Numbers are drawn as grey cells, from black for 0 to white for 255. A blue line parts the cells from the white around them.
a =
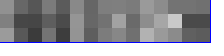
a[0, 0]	145
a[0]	[145, 103, 86, 123, 91, 137, 102, 126, 127, 123, 154, 140, 115, 115, 112]
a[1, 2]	70
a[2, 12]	139
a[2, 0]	155
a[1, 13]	74
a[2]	[155, 88, 59, 116, 61, 148, 94, 124, 135, 112, 178, 154, 139, 96, 92]
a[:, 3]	[123, 94, 116]
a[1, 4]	75
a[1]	[128, 71, 70, 94, 75, 149, 103, 114, 162, 106, 141, 166, 201, 74, 74]

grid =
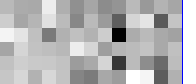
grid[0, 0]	185
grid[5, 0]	198
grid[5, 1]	214
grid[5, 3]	215
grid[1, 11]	90
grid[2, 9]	172
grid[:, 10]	[153, 228, 186, 195, 141, 245]
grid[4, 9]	187
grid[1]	[205, 166, 181, 225, 187, 135, 186, 155, 94, 213, 228, 90, 196]
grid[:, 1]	[171, 166, 228, 213, 206, 214]
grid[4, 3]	200
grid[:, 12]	[166, 196, 162, 192, 189, 177]
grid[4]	[193, 206, 201, 200, 194, 156, 169, 213, 55, 187, 141, 106, 189]
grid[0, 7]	140
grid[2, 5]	192
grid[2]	[244, 228, 192, 122, 177, 192, 178, 205, 1, 172, 186, 169, 162]
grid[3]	[165, 213, 194, 190, 184, 237, 213, 158, 181, 187, 195, 169, 192]

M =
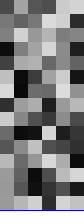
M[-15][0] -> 73
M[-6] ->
[107, 12, 18, 212, 29, 54]
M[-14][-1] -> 43
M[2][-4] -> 152
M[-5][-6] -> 86
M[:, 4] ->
[203, 208, 125, 139, 138, 204, 220, 154, 140, 29, 68, 172, 187, 81, 212]
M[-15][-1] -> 211
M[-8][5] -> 184
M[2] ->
[128, 209, 152, 180, 125, 133]
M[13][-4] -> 16
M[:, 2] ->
[86, 120, 152, 163, 177, 60, 108, 173, 81, 18, 192, 150, 12, 16, 208]
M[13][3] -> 52
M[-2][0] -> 153
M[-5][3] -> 80
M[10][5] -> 48
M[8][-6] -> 203
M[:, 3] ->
[78, 218, 180, 213, 104, 162, 105, 30, 57, 212, 80, 215, 78, 52, 45]
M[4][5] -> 99
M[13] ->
[153, 86, 16, 52, 81, 25]
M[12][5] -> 214
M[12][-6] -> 155
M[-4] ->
[184, 106, 150, 215, 172, 12]

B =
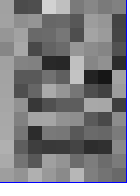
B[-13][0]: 161
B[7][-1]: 62
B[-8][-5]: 95
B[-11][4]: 119
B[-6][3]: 80
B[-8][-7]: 89
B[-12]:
[162, 143, 149, 103, 105, 87, 157, 150, 67]
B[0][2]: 78
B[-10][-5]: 107
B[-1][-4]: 183
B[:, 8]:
[129, 67, 69, 81, 44, 162, 156, 62, 140, 123, 138, 123, 105]
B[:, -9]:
[161, 162, 150, 134, 161, 163, 164, 166, 168, 169, 176, 170, 158]
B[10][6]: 45
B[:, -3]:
[135, 157, 164, 140, 134, 35, 78, 168, 90, 106, 45, 125, 127]
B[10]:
[176, 94, 62, 57, 58, 68, 45, 48, 138]
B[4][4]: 39
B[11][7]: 108
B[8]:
[168, 129, 164, 165, 146, 142, 90, 73, 140]
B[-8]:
[163, 89, 89, 113, 95, 195, 35, 22, 162]
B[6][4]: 149
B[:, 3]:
[210, 103, 107, 99, 41, 113, 170, 80, 165, 121, 57, 160, 153]
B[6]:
[164, 78, 102, 170, 149, 118, 78, 65, 156]
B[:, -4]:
[122, 87, 78, 151, 192, 195, 118, 93, 142, 88, 68, 108, 183]
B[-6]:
[166, 146, 55, 80, 93, 93, 168, 167, 62]
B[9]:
[169, 118, 44, 121, 119, 88, 106, 103, 123]

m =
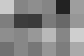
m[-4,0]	203
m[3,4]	125
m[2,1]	135
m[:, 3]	[133, 122, 185, 150]
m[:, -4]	[142, 58, 152, 119]

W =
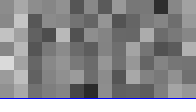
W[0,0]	140
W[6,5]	70
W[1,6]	101
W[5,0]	155
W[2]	[194, 161, 97, 77, 185, 81, 142, 132, 104, 103, 172, 108, 121, 135]
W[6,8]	97
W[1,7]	149
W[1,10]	123
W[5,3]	132
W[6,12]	165
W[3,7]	131
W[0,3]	134
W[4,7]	150
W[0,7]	90
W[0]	[140, 168, 141, 134, 145, 85, 136, 90, 153, 119, 120, 46, 135, 162]
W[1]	[136, 197, 87, 139, 135, 115, 101, 149, 83, 101, 123, 133, 110, 153]
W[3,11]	81
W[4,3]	136
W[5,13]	112
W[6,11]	127
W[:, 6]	[136, 101, 142, 93, 107, 109, 42]
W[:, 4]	[145, 135, 185, 139, 148, 144, 133]
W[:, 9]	[119, 101, 103, 164, 151, 168, 99]
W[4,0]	218
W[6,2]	113

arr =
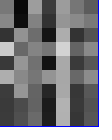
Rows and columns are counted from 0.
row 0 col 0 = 120
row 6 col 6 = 88
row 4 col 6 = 87
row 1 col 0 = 135
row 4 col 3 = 18
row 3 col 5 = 100
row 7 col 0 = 58
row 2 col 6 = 83
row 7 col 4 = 178
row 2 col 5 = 51
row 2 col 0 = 51
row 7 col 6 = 82
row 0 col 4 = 156
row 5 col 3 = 148
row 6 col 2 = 100
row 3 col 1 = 104
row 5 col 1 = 137
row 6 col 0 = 60
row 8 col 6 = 86
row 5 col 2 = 118
